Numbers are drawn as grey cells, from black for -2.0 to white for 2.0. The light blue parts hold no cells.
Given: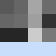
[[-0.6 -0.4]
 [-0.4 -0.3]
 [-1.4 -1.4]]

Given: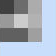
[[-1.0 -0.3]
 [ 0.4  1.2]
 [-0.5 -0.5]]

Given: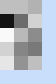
[[ 1.0  1.0]
 [-1.7 -0.3]
 [ 1.9  0.9]]

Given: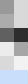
[[ 0.4  1.4]
 [ 0.7  1.4]
 [-0.5 -1.3]]

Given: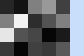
[[-1.4 -1.7]
 [ 0.0  1.8]
 [ 1.6 -0.7]]

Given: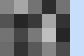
[[ 0.1  0.6]
 [-0.7 -1.4]
 [-0.2 -0.9]]

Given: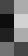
[[-0.9  0.7]
 [-1.8  1.3]
 [-1.5  0.7]]

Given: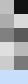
[[ 1.0 -1.7]
 [ 0.7  1.4]
 [ 0.0 -0.6]]

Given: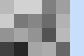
[[ 0.9  1.3]
 [ 1.2 -0.1]
 [ 0.3  0.6]]
